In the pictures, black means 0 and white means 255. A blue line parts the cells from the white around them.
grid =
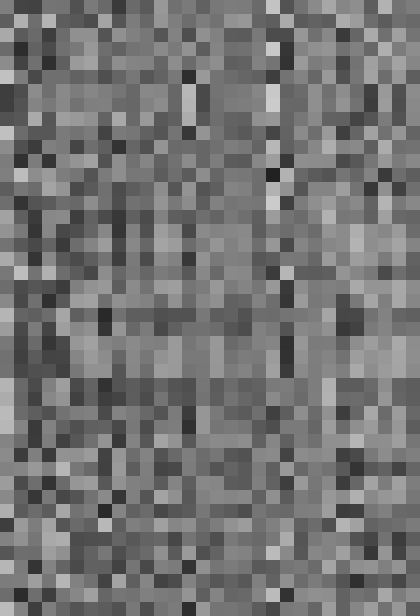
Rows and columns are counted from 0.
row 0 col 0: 126
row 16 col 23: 148
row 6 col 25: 108
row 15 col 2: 59
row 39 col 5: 80
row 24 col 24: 96
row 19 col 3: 177
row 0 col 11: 152
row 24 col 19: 133
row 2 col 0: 169
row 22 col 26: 114
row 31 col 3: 125
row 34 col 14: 136
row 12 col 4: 125
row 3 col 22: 144
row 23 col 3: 68
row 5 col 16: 108
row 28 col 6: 96
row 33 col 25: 52
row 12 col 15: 102
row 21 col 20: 54
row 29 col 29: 104
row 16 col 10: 80
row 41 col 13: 130
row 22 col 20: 116
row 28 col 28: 101
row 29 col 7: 74
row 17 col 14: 125
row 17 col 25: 179
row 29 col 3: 81
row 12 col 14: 141
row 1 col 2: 110
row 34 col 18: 127
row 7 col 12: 103
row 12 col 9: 119
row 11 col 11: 97
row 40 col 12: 123
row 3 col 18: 126
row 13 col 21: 85
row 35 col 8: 54

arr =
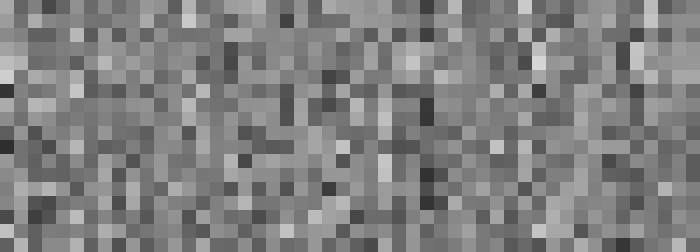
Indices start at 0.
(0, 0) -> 169
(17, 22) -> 151
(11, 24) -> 83
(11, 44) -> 101
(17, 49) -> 106
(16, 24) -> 89
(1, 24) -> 111
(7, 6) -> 123
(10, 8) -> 100
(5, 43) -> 153
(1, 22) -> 104
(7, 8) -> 127
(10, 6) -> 110
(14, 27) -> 155
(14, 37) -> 156
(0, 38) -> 101
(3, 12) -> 133
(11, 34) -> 126
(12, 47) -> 114
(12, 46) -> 124
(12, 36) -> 111
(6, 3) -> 122
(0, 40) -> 100
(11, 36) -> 98
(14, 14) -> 96
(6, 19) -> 121
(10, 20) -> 93
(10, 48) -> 109
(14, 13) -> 124
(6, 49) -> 110
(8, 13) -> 169
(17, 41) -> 172
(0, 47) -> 89
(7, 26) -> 124
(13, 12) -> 173
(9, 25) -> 108
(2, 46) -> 135
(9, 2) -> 81
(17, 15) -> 105
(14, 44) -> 106

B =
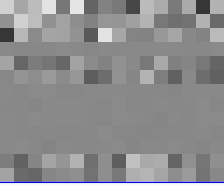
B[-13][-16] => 208
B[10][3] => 132
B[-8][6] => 93
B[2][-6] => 131
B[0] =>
[208, 166, 188, 227, 119, 229, 100, 130, 120, 71, 187, 171, 122, 170, 54, 178]
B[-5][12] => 137
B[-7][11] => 135
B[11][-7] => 193
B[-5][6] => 136
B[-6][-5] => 137
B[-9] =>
[164, 102, 124, 117, 103, 163, 139, 130, 145, 137, 120, 169, 128, 133, 120, 101]
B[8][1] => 136
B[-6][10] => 136
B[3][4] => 138
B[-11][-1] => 186
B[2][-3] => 136
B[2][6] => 89
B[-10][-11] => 137
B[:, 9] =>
[71, 160, 132, 137, 137, 134, 136, 135, 137, 135, 134, 193, 175]
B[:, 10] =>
[187, 179, 131, 137, 120, 179, 136, 136, 136, 134, 137, 169, 180]
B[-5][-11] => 137
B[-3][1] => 138
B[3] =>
[137, 135, 136, 136, 138, 137, 135, 137, 136, 137, 137, 137, 137, 136, 136, 138]
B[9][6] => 136
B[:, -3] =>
[170, 115, 136, 136, 133, 137, 137, 136, 135, 136, 136, 144, 155]
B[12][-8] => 121
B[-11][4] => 162
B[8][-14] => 138
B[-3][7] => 137
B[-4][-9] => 139
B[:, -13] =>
[227, 145, 164, 136, 117, 154, 138, 137, 137, 136, 132, 164, 134]
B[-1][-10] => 114
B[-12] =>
[145, 208, 189, 145, 162, 142, 130, 150, 149, 160, 179, 120, 111, 115, 178, 106]

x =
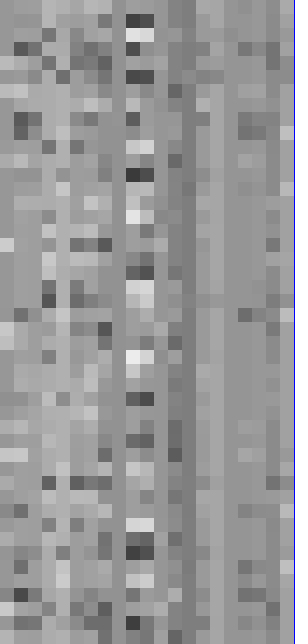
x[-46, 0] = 151
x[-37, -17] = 190
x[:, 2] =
[158, 149, 158, 114, 158, 138, 170, 171, 115, 141, 158, 164, 147, 158, 173, 158, 158, 158, 158, 158, 158, 158, 144, 158, 158, 158, 167, 169, 158, 165, 167, 158, 161, 158, 158, 163, 158, 158, 158, 141, 158, 158, 122, 158, 118, 158]
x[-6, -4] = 117
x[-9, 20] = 161
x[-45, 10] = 78
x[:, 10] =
[155, 78, 216, 143, 155, 79, 137, 155, 155, 158, 210, 134, 77, 185, 155, 188, 121, 155, 115, 82, 214, 202, 173, 155, 124, 211, 159, 151, 75, 151, 130, 98, 140, 183, 175, 133, 155, 216, 100, 80, 169, 204, 155, 162, 120, 119]
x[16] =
[151, 159, 158, 194, 176, 179, 188, 152, 146, 158, 121, 150, 131, 126, 164, 166, 149, 149, 152, 146, 161]
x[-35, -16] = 157
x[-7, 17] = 149
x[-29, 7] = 89
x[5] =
[151, 154, 138, 172, 111, 157, 139, 117, 146, 73, 79, 150, 131, 139, 131, 136, 149, 149, 152, 139, 140]
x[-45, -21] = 151
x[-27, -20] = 159
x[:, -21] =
[151, 151, 151, 151, 186, 151, 186, 151, 151, 151, 154, 171, 151, 151, 151, 151, 151, 204, 151, 151, 151, 151, 150, 199, 190, 151, 151, 151, 144, 151, 173, 151, 197, 151, 170, 151, 137, 153, 172, 149, 151, 151, 134, 201, 151, 180]
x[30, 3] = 172
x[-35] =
[171, 185, 164, 172, 176, 157, 163, 135, 146, 158, 134, 150, 105, 126, 154, 166, 149, 163, 157, 139, 161]
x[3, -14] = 129
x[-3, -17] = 176
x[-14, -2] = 139
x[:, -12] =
[158, 65, 225, 78, 161, 73, 158, 185, 93, 140, 199, 158, 58, 182, 192, 228, 158, 158, 136, 100, 209, 182, 158, 158, 148, 236, 199, 162, 97, 158, 158, 107, 158, 198, 165, 158, 158, 213, 111, 65, 158, 193, 117, 158, 62, 129]
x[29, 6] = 194
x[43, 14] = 152
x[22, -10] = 150
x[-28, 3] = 200
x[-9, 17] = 149
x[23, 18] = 152
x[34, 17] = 149
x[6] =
[186, 193, 170, 172, 176, 157, 161, 137, 146, 158, 137, 150, 102, 126, 154, 166, 149, 160, 162, 139, 161]
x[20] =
[151, 159, 158, 116, 176, 123, 161, 146, 146, 209, 214, 150, 154, 126, 154, 164, 149, 149, 146, 139, 161]
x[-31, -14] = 166
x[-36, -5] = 149
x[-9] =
[153, 159, 158, 129, 180, 126, 161, 146, 146, 213, 216, 150, 140, 126, 154, 166, 149, 149, 152, 138, 161]
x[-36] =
[154, 159, 158, 117, 176, 117, 150, 146, 146, 199, 210, 150, 136, 126, 154, 166, 149, 149, 152, 138, 161]
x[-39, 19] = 145
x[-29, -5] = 149
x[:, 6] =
[182, 161, 161, 112, 122, 139, 161, 190, 120, 154, 150, 163, 156, 161, 195, 161, 188, 131, 184, 161, 161, 127, 161, 140, 161, 161, 186, 189, 161, 194, 173, 161, 161, 165, 120, 184, 170, 161, 161, 148, 161, 161, 132, 141, 109, 161]
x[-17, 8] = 146
